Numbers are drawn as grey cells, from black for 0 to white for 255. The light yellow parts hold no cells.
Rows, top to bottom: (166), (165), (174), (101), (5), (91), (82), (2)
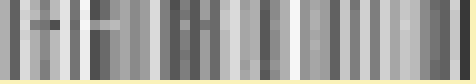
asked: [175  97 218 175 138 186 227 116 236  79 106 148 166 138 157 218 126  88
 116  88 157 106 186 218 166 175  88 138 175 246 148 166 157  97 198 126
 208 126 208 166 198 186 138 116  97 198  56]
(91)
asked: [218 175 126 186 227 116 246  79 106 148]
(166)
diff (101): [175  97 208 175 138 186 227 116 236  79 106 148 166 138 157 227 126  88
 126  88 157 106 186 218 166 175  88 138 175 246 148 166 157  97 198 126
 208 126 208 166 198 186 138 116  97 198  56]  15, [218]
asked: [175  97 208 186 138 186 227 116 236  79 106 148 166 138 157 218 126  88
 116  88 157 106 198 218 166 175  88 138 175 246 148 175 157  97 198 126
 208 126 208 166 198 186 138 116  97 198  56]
(165)
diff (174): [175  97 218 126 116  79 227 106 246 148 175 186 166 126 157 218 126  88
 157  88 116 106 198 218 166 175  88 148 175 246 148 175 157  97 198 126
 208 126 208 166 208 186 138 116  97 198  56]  13, [138]
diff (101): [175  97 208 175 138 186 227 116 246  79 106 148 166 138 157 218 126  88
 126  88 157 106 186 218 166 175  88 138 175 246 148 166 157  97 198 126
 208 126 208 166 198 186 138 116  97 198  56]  8, [236]

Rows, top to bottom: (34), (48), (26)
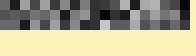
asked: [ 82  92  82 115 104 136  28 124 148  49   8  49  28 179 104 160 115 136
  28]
(48)
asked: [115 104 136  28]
(48)
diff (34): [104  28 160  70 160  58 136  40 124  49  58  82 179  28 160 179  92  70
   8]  14, [169]
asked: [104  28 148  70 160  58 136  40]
(26)
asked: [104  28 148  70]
(26)

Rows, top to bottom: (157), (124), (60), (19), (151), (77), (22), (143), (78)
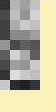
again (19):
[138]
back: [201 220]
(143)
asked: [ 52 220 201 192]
(143)
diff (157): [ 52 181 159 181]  3, [192]
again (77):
[94]

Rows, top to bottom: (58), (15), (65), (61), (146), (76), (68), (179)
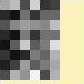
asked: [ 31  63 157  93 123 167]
(68)
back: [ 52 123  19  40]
(61)
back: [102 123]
(76)
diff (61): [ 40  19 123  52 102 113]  4, [113]
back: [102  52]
(15)

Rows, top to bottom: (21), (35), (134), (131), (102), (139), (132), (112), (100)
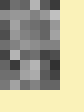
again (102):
[130]
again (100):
[101]
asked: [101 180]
(21)
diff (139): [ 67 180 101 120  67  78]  3, [111]
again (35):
[151]
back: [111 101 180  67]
(139)

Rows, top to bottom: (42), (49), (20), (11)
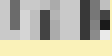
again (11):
[201]
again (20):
[201]
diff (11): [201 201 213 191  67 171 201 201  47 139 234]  8, [56]
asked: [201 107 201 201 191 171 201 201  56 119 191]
(42)
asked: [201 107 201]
(42)

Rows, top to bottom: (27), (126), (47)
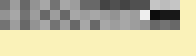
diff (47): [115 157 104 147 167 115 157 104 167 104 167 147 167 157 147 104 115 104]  11, [157]
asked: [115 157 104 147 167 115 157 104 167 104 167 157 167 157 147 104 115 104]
(47)
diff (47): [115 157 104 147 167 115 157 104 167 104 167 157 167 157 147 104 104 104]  16, [115]
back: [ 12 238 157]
(126)
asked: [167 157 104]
(27)
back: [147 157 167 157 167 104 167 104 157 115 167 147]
(47)

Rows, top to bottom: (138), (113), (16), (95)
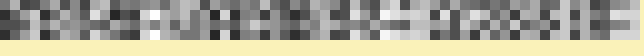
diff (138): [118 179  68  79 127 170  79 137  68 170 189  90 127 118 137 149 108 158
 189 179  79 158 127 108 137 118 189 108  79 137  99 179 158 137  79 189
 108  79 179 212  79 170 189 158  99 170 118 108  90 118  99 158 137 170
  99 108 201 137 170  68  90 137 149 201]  63, [189]
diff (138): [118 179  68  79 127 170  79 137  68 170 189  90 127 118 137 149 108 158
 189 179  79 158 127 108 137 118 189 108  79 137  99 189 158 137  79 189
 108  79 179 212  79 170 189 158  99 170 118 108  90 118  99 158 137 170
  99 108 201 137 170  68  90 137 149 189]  31, [179]
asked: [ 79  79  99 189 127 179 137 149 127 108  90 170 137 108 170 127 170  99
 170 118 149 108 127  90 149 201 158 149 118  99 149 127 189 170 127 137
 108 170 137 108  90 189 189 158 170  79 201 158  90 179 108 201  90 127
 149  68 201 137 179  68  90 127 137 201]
(16)
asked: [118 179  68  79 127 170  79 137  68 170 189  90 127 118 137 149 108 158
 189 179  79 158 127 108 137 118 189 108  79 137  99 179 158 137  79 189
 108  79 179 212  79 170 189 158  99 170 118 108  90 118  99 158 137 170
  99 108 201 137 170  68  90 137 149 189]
(138)

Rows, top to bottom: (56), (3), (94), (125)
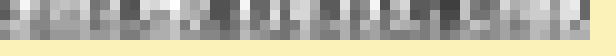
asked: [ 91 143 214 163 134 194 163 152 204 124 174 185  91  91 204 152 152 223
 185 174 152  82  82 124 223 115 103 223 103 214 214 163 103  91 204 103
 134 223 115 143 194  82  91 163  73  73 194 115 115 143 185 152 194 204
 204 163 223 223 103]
(3)
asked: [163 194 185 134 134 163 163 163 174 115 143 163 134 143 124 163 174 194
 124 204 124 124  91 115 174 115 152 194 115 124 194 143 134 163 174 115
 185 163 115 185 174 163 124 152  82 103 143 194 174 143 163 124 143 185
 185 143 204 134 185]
(94)

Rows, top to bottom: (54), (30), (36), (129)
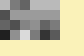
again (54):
[186]
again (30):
[155]
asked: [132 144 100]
(36)
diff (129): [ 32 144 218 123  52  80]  5, [90]
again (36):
[100]
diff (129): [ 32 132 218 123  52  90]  1, [144]

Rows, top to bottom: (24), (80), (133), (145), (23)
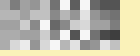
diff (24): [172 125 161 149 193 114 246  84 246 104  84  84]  7, [94]
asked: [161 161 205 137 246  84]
(145)

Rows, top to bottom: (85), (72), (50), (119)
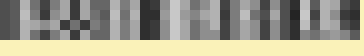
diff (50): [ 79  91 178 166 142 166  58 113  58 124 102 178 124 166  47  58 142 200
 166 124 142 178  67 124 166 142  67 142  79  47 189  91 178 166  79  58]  19, [113]
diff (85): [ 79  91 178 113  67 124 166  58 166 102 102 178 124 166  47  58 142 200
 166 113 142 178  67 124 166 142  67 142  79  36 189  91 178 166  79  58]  29, [47]
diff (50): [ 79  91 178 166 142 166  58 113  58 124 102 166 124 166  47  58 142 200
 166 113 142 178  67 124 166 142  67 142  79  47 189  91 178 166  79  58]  11, [178]
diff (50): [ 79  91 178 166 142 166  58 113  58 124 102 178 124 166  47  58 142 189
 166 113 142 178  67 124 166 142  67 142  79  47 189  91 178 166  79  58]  17, [200]
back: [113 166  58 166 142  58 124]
(72)
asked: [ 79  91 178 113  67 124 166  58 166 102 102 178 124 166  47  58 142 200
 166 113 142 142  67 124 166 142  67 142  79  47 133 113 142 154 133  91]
(119)
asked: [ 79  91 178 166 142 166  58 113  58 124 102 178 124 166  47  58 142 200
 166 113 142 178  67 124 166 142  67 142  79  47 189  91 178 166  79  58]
(50)

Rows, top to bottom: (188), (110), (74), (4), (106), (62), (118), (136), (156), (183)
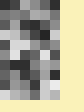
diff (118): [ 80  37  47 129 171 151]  1, [47]
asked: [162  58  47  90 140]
(74)

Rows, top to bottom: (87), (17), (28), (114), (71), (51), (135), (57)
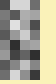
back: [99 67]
(51)
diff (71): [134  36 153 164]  1, [47]
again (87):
[214]
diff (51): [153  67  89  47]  2, [99]

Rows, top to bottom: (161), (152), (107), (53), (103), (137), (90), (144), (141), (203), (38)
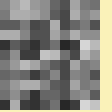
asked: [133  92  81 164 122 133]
(141)
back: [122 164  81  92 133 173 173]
(141)

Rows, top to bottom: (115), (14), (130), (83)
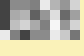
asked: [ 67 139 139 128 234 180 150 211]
(115)
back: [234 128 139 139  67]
(115)
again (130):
[211]
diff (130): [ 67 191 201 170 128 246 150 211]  2, [211]
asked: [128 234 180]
(115)

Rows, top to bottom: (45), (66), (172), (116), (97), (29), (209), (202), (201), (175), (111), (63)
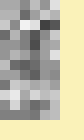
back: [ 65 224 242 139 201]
(172)
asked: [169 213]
(175)

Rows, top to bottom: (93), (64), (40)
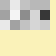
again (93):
[184]
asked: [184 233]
(93)

